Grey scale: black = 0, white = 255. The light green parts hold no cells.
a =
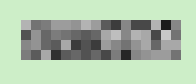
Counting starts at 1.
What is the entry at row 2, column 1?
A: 82
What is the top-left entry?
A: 179
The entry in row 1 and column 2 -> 115
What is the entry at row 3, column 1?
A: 135
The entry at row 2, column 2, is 147
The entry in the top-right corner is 135
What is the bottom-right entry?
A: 115
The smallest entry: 28
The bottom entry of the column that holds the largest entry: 156
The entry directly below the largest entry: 168

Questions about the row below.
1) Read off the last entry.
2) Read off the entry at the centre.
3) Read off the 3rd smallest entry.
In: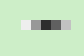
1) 194
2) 46
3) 152

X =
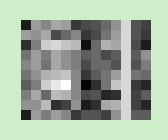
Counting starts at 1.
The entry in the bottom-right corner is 93
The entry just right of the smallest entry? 47
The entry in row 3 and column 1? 47
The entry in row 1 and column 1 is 28
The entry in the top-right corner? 65
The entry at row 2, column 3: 167
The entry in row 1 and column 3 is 134
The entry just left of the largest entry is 233
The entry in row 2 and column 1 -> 157
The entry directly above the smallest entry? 56
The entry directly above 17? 56
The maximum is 255
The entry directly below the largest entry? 177
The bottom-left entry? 28
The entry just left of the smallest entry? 134
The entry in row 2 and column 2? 145
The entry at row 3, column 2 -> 125
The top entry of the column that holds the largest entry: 157
